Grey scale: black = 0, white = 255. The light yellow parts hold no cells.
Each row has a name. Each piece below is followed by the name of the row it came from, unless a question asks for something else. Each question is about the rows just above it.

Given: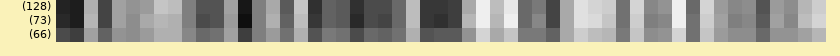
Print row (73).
41  29 182  68 161 141 169 182 176 127  75  83 155  15 127 176  98 189  55  98  90  41  75  68 105 189  55  48  62 182 239 182 239 105 135  68 169 224 218 197 113 205 127 135 239 113 205 161 127 135  90 161 135 189 212
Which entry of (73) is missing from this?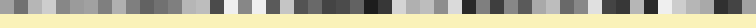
15
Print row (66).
75  62 161  98 147 141 155 176 176 135 105 113 161  62 127 155 113 176  83 121 113  75 105  98 113 176  83  90  90 147 212 169 197 121 121  98 169 205 189 182 121 197 141 147 212 113 197 155 141 141 105 147 147 161 182
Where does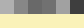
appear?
(66)
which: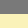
(66)

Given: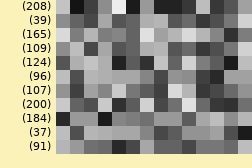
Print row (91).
181 153 112 106  41  72 167  99  99  72 119 119 106 189
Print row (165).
217 125 181 125 133  99 224 161 181 217 181 133  49 125
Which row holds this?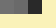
(91)

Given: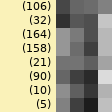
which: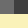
(158)
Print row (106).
71 102 108 129

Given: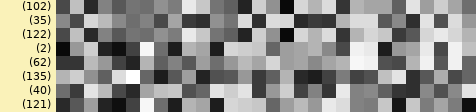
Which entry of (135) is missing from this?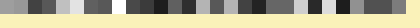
173
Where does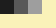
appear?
(135)

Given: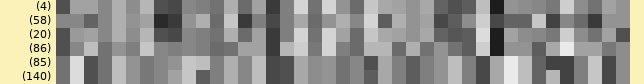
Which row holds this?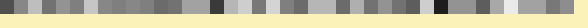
(86)
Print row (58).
135 135  99 135 175 147 162  42  58 147 175 107 198  58 127  72 127 168 107 147 175 135 212  93 175 147 162  72  93 141 206  72  99  99 198  66 135 107  58 147 147
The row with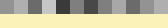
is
(58)
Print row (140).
114 220  80 114 190 147 120 135 162 198  93 127 175 135 190  72  80 168 141 147 114 135  93 168 127  93 127 147 190 127  72 168 234 190  99 182  66 127 198  72 141
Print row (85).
114 220  80 114 190 147 120 135 147 198 190 127 175 135 190  72  80 168 141 147 114 135  80 168 127  93 127 147 190 127  72 168 234 190  99  66  66 127 198  72 141

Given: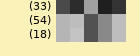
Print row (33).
74  44 160  31  51
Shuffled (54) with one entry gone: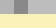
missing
82
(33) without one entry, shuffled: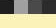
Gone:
51
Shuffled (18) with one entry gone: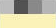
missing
195

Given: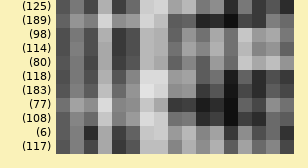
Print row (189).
98 148 126 212 141 154 212 190  92  98  36  44  16  71  57 126 106
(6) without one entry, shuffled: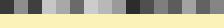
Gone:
50
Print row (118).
79 120  79 176  85 133 218 218 154 162  92 113  28  98  44  79  57
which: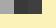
(77)
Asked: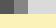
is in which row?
(118)

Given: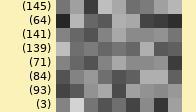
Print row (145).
117 160  60 190 168 111 123 160 182
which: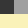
(3)
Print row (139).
190 111 123 103 117 103 175  89  96
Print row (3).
131 211 117  83 111  68 138  54 160

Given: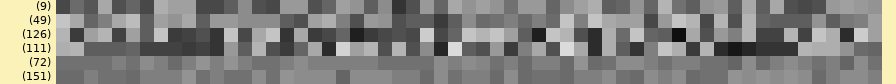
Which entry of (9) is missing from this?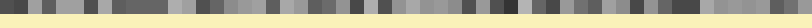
86
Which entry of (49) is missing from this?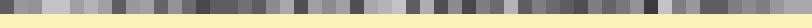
188
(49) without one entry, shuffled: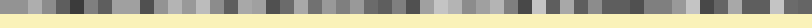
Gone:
120
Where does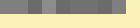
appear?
(151)
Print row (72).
113 113 113 113 127 113 140 127 107 127 147 127 147 127 113 113 127 140 127 127 127 127 127 113 113 113 113 140 127 140 133 113 127 107 127 127 107 147 107 113 140 140 127 113 127 127 113 113 101 140 107 127 140 127 113 127 101 140 113
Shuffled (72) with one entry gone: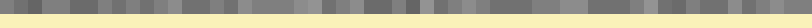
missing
133

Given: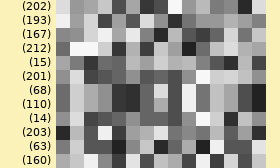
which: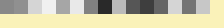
(167)
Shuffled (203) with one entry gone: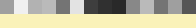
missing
93

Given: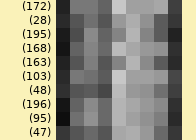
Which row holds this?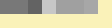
(172)
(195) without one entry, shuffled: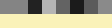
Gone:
77
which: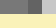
(172)

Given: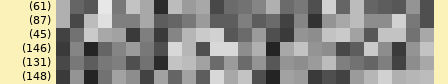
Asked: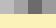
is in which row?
(131)
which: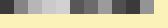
(45)
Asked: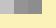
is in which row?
(146)

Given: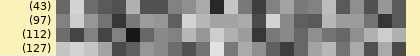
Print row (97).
129 205 150 115  54 121 156 150  95 211 183 163 163 170  74 211 137  95  89 183 156 156 115  54  89
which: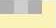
(112)
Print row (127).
197 211 197 163  74  95 150 137 109  81 115 226 121 170 143  95  62 103 163 183 115 170  81 170  74

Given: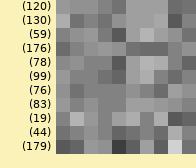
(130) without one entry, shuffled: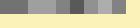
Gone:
167
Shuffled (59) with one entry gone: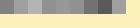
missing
122
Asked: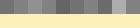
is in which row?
(44)
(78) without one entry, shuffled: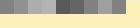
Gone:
137
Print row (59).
130 145 152 122  89 159 180 159 145 114

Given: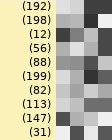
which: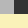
(198)
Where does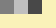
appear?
(12)
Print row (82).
197 163 205 169
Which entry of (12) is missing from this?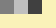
72

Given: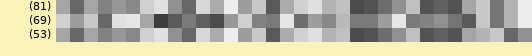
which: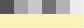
(81)
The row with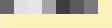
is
(69)
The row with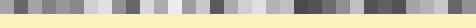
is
(53)
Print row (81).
165 103 165 130 151 136 208 224 144 103 216 171 237 157 200  90 171 208 224 179 192  75  83 109 144 192  83  96  83 165 200 116 179 237

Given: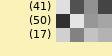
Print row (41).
223  81 145  68
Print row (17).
208 130 195 179

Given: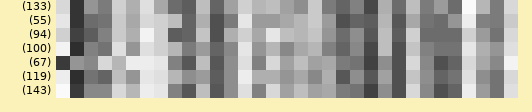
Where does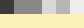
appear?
(143)
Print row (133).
216  52 149 123 208 175 223 168 108  93 190 100 161 208 182 190 161 142 202 123 100 129  72 175 108 190 123 155 108 250 182 123 216

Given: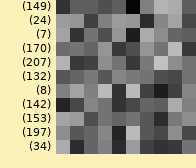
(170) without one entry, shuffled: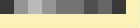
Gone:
108
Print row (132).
87 101 121  87 134 121 115  79  72 115

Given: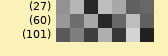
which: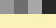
(60)
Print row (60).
152 110 168  40 103 190  96
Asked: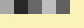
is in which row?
(60)
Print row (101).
89 126  63 175  55 212  33
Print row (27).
146 182  40 190 168  96 103

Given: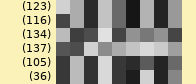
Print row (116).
69 172  43 195 105  22 179  36 153
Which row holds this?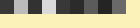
(105)

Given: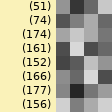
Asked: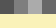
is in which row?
(74)
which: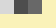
(161)
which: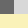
(166)

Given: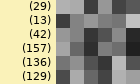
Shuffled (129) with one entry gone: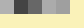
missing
75
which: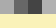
(129)

